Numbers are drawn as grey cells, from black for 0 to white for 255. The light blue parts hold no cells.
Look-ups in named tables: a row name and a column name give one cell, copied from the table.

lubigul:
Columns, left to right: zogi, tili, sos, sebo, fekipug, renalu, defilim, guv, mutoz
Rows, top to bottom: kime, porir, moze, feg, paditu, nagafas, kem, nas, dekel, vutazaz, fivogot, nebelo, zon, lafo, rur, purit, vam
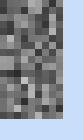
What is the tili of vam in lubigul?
88
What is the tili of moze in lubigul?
110
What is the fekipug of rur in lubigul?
122
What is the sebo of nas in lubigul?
137
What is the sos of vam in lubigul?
64
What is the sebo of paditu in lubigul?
85
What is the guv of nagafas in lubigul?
66
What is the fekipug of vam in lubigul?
123
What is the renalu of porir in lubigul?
156
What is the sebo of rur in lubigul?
47
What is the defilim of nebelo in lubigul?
94
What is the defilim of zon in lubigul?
164
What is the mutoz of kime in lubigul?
130
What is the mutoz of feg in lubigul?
99
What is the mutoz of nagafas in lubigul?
81
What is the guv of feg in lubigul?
149

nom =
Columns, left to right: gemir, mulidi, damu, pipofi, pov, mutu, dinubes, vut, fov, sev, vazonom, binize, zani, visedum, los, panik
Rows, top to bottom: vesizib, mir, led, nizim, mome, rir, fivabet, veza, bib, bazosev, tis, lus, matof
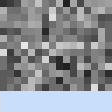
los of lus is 108
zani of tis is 39
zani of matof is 88
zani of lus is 72
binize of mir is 186
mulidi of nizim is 132
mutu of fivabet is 151
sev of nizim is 152
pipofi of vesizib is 159
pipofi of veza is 101
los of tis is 93
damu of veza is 138
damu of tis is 53
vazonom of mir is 88
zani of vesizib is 154
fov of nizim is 132
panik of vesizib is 160
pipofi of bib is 159
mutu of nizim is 166
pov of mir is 158
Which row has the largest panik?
bazosev

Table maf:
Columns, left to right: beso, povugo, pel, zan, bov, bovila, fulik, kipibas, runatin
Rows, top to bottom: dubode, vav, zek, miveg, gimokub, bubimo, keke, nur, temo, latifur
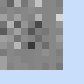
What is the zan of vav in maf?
135
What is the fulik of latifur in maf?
125
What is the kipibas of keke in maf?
135
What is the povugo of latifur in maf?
131
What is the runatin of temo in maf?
133
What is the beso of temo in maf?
160
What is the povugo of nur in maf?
136
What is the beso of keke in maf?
148
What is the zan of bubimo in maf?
140
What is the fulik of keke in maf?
109
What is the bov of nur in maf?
131

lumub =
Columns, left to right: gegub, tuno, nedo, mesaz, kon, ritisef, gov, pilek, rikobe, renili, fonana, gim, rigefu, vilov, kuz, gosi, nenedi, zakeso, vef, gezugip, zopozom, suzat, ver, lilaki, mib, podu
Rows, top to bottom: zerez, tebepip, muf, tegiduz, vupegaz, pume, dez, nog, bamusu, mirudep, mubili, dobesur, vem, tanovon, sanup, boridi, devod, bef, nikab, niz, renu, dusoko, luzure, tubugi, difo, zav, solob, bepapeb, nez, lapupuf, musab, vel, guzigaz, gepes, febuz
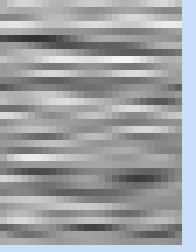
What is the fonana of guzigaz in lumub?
94
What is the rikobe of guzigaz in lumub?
129
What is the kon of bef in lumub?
168
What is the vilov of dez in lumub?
96
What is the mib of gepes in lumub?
104
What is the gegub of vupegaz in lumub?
178
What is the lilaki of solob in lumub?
141
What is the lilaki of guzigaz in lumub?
124
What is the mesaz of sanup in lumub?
173
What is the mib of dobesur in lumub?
152
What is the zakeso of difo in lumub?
118
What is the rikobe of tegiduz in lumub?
190
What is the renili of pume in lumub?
97
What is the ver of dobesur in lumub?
137
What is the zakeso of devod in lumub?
148
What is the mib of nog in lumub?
110
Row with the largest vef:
bamusu

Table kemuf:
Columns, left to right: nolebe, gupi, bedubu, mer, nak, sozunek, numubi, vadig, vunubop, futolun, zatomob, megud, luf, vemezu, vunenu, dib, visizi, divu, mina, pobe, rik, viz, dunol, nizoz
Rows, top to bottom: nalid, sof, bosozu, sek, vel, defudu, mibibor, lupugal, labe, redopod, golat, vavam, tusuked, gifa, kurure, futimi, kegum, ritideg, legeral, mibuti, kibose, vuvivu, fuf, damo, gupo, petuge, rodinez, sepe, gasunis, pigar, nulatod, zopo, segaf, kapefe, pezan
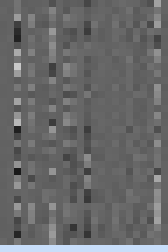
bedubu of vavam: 92
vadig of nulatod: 111
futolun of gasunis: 104
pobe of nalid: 101
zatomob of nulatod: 107
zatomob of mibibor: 106
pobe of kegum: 94
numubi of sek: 88
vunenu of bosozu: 104
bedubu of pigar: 153
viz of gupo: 109
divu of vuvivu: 97
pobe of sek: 86
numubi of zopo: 89
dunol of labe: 129
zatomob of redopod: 117
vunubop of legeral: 97
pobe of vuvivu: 104
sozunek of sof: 100
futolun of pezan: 85
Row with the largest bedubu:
redopod

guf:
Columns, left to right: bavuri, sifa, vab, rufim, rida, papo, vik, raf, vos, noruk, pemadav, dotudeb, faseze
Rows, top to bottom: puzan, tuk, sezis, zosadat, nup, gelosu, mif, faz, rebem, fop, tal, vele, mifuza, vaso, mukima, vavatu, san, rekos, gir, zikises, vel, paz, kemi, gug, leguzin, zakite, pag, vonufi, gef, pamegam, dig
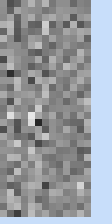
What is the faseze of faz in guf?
141
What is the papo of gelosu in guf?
150
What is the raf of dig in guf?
131
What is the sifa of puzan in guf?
80
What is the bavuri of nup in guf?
102
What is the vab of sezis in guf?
99
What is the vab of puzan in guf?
97
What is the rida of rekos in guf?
218
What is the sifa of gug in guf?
127
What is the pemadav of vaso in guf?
133
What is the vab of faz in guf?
140
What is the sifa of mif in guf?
142
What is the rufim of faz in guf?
138

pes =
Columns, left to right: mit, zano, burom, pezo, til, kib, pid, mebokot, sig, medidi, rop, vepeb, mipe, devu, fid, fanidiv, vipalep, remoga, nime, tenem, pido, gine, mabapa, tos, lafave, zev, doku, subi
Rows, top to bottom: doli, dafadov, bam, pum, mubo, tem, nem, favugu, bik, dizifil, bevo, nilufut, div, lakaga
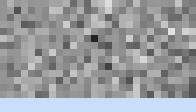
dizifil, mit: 136
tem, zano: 167
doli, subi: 122
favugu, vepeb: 149
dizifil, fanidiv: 66
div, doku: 128
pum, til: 100
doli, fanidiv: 220
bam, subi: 123
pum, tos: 197
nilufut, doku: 150
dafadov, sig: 190
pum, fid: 194
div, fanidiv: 154
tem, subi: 157
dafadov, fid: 167
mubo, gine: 178
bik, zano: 140
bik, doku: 101

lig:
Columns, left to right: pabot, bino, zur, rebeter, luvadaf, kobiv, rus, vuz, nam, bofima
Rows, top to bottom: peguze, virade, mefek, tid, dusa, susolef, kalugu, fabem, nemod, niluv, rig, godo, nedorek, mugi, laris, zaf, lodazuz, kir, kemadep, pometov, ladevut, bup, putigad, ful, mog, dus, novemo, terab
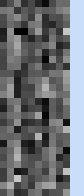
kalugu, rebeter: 91
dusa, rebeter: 1
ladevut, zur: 136
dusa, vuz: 99
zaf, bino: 95
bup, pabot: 84
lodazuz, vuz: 99
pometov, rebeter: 78
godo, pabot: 111
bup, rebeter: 58
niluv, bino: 111
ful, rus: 88
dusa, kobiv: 153
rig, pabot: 86
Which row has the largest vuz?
novemo

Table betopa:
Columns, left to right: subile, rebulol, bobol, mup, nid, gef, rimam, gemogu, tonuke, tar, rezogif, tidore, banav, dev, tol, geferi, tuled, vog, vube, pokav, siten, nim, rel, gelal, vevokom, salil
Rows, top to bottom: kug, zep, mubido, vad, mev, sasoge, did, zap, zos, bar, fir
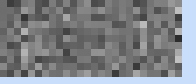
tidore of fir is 139
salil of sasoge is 45
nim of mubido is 126
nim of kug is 116
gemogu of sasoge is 114
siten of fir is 137
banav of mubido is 120
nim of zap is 104
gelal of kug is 127
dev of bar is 108
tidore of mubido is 120
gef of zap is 142
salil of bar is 92
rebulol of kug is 61
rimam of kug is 75
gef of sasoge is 138
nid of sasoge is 103
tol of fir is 134
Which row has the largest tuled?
bar

